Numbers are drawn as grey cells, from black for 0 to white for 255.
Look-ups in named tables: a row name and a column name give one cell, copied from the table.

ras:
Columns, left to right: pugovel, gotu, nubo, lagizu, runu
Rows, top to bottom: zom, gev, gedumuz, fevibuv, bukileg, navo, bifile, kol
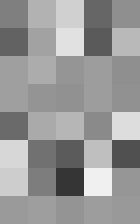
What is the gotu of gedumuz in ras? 172
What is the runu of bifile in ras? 150
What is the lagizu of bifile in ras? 240
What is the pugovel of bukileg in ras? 106
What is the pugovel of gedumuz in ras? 159
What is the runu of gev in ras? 185
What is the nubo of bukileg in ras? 182
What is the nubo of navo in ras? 91
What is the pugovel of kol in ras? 154
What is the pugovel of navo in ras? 215
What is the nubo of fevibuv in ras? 145
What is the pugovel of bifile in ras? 205
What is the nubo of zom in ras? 208
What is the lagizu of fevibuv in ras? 157
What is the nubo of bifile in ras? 53
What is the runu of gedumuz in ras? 143
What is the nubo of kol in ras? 148
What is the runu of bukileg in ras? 221
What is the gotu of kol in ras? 158
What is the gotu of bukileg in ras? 170
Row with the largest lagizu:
bifile

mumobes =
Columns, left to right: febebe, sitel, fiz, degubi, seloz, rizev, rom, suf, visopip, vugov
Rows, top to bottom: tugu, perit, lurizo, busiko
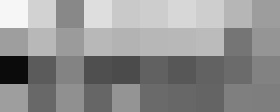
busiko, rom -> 103
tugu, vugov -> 157
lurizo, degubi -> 79
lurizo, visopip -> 107
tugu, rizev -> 205
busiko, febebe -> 158
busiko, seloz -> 148
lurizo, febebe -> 11
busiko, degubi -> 102
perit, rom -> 184
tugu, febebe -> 246
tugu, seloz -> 201
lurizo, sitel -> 91
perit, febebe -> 158
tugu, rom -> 215
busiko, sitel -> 104
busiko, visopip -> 127
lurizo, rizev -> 97
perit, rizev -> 183

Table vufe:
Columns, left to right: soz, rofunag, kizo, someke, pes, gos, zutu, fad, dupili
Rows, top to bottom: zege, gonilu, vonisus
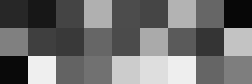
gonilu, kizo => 57
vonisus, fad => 101
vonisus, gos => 222
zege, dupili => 7
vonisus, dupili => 126
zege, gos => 69
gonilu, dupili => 195
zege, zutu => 179
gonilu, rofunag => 63
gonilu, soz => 128
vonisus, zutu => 238
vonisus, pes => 204
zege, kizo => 68
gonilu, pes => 75
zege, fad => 102

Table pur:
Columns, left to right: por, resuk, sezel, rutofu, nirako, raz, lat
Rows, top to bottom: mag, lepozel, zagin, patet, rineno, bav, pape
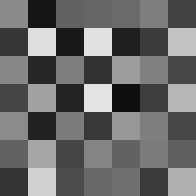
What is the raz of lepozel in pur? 60
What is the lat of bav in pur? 96
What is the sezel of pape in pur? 75
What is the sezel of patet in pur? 35
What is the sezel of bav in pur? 69
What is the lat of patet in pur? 182
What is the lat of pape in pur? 176
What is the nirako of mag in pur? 106
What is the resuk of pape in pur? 209
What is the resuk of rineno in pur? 34

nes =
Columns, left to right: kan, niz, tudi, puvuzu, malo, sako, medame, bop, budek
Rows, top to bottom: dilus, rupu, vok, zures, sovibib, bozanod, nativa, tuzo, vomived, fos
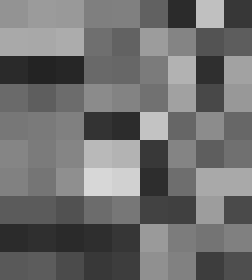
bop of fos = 61
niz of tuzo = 91
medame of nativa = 110
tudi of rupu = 172
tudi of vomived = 42
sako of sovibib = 195
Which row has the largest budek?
nativa

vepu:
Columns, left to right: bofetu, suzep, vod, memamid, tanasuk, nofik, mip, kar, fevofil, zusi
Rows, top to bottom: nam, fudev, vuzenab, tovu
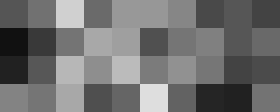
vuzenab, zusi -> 75
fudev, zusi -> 105
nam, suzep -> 113
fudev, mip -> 117
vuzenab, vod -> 183
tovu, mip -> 98
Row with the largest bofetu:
tovu

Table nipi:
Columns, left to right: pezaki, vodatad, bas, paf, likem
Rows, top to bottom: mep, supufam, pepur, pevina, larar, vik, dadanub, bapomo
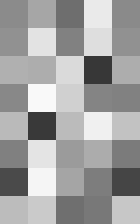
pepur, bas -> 218
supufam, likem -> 145
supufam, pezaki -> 145
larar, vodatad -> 57
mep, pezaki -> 139
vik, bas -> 155
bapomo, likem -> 199
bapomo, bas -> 111
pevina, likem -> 129
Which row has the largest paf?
larar

